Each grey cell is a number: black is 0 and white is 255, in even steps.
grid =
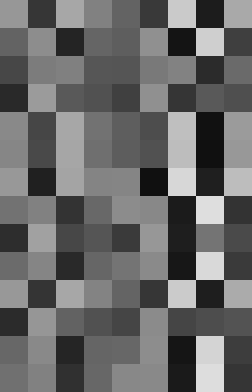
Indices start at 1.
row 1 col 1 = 151
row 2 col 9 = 63
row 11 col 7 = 203
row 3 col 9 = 106
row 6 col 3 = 166
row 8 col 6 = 136
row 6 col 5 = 93
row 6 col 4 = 111
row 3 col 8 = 43
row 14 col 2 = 129
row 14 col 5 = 136
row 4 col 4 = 81
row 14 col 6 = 137
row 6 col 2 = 73
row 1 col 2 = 54
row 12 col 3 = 98
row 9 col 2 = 161
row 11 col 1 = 152
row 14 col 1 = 112
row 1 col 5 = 99
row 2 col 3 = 36
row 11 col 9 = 171
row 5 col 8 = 17
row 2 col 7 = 20
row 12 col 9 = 83
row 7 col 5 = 133
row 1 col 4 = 129
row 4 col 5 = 64
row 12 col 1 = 43
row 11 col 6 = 54
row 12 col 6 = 139
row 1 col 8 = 28
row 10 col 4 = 102
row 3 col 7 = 130

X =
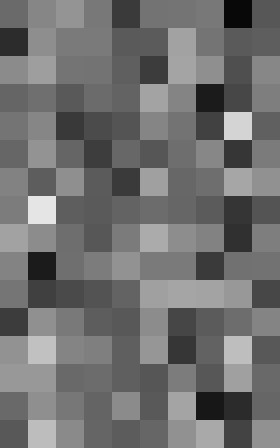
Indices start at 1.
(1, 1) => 106
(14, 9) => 160
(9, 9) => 48
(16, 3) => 138
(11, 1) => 117
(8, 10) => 84
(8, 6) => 108
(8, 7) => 102
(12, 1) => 60
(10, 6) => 122
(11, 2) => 64
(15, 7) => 164
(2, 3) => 122
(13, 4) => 127
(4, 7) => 132
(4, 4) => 107
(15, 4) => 100
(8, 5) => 99
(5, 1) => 116
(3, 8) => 143
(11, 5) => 99
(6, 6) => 86
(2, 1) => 44
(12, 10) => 132
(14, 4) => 108
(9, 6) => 171
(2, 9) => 90
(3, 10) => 135
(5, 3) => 57
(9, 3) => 110
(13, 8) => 98
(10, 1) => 131
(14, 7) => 124
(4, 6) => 163
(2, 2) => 142
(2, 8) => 116
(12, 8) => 91
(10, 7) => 122

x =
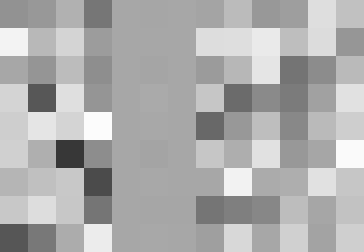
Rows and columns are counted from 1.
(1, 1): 146
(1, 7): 167
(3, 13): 186
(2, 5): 167
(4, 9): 107
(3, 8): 155
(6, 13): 250
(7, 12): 225
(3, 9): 183
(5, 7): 167
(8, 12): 166
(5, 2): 229
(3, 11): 116
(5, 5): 167
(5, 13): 206
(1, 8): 164
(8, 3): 199
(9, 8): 159
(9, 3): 172
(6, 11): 152
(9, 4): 236
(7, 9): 242
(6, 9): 174
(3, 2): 149
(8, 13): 194
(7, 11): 174
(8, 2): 221
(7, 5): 167
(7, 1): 181
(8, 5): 167
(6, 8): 198
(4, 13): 225
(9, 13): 207
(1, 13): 193
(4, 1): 212

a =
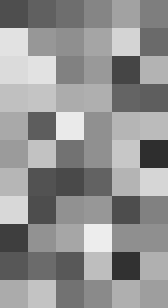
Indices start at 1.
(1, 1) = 78
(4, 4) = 175
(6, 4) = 144
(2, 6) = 106
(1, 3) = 110
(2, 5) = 212
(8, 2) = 77
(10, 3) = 88
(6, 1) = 155
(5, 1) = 169
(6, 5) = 199
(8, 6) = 129
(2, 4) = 165
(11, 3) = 114
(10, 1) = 87
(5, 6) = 187
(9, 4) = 237
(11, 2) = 195

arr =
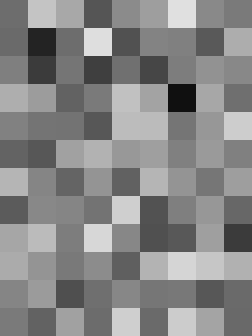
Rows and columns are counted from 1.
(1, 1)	109
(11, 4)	111
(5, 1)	129
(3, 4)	63
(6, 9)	128
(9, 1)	166
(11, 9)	106
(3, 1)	127
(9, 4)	215
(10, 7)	213
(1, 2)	196
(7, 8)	118
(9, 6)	80
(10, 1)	171
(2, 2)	35
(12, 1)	122
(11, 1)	133
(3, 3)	117
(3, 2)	59
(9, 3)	125
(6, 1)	99
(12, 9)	105
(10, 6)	179
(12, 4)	108
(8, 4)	115
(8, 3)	133
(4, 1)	174
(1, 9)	122
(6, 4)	178
